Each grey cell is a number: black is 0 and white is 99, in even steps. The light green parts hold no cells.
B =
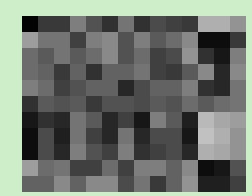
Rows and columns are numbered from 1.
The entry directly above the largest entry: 72
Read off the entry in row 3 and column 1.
42
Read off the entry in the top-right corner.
57
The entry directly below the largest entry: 68
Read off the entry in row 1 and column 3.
22
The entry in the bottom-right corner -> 25
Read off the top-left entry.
1
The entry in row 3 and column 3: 45
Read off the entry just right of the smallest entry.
22
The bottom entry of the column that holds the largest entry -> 12
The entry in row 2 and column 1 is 61
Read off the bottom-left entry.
38
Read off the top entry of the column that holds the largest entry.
68
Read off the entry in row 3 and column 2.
35

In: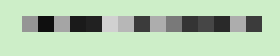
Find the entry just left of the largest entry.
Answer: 13
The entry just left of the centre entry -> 71
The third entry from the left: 64
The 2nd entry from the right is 67

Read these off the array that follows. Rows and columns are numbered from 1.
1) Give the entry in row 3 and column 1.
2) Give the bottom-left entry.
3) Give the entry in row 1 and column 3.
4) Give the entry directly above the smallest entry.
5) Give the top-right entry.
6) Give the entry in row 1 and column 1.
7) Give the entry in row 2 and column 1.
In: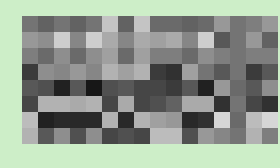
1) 49
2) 69
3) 45
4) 52
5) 59
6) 45
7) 59

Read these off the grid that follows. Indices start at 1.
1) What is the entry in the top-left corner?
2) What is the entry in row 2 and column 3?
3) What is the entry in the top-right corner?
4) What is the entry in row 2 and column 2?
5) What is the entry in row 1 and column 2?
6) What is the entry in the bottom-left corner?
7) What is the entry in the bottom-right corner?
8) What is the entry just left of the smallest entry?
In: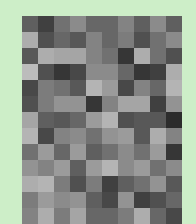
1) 37
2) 40
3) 37
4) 31
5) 25
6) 51
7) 28
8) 34

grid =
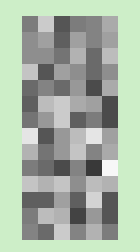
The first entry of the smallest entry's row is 48
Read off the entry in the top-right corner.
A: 66
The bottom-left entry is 51
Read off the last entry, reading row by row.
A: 48
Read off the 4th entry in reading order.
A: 48
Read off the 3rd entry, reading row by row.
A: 33
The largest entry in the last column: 96
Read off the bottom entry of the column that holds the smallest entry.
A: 69
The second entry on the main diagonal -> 62
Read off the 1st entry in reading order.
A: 48
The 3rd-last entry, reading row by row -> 51
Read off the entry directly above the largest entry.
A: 66
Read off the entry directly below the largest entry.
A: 69
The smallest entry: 22

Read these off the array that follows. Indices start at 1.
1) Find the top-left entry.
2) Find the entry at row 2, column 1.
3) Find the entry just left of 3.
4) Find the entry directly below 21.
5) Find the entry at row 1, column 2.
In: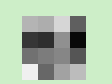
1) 70
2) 21
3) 56
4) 44
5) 67

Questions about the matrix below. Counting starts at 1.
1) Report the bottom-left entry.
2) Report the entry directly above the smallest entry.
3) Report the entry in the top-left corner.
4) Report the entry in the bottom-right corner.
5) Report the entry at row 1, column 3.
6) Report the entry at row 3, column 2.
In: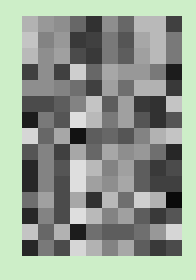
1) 15
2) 25
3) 69
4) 29
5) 55
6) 55
